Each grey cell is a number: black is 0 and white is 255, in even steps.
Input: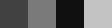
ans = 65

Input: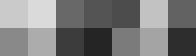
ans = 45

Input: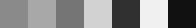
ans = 48

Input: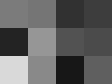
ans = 35

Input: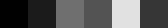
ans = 27

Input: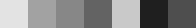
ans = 78

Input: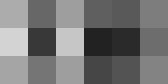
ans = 42
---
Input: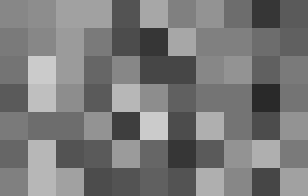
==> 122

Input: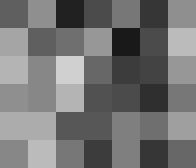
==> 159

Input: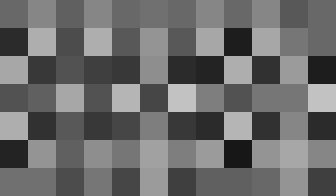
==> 134

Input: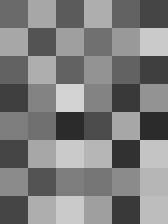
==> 182

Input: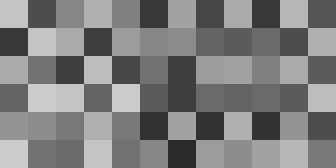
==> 77
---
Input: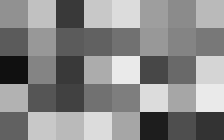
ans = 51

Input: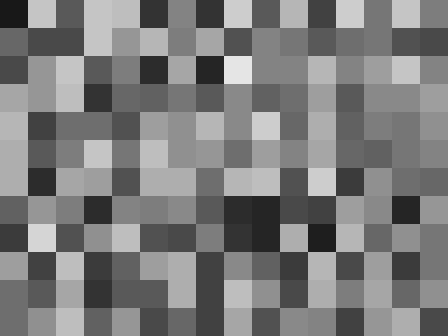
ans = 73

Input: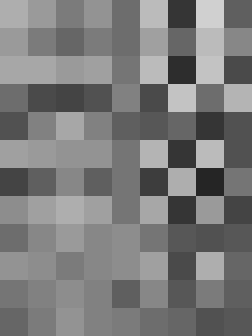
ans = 87

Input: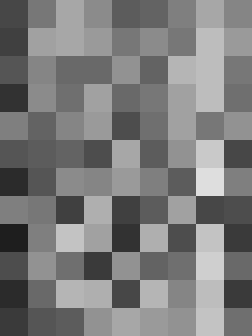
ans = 111

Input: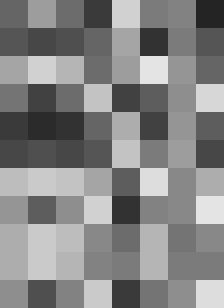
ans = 221

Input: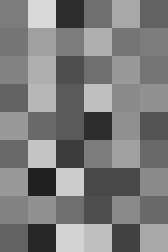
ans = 168
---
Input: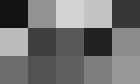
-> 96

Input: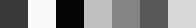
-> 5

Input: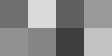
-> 62

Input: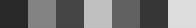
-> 69

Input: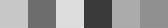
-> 221

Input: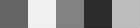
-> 130

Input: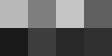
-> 40

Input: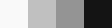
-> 148

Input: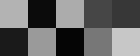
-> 5
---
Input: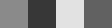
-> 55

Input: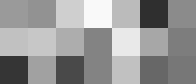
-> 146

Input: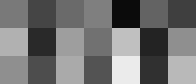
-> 69

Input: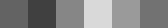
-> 64

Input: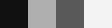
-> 175

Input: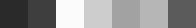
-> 62

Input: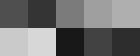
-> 52
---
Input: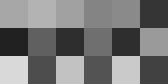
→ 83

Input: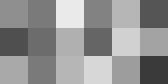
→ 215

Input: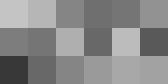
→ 154

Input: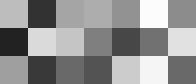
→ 204

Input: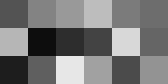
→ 161

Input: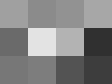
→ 125

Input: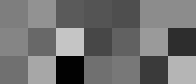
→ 120

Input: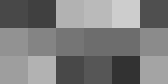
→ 86
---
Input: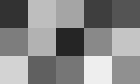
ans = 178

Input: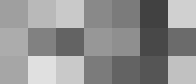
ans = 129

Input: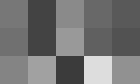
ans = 67

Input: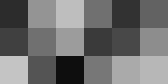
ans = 112

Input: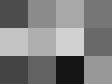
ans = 175

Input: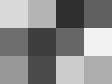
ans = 62

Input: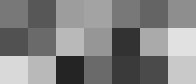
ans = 106

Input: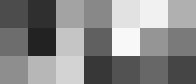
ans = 34
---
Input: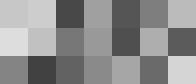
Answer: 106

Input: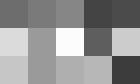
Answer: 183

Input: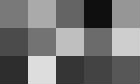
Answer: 67

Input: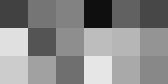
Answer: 169

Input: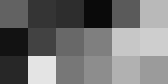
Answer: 177

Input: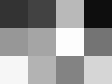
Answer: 131

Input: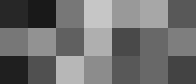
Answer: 104
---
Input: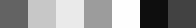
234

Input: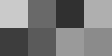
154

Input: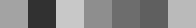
200

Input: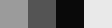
9

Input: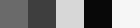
215

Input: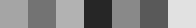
178
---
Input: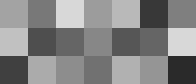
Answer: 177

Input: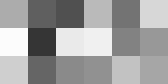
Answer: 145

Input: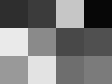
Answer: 227

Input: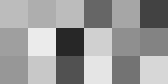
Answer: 229

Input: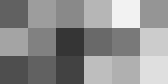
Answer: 190

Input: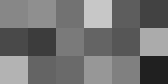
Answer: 151
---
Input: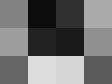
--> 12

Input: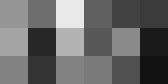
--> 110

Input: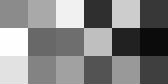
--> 169

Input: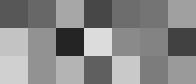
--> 103

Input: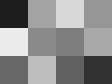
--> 163

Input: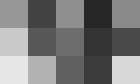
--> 66
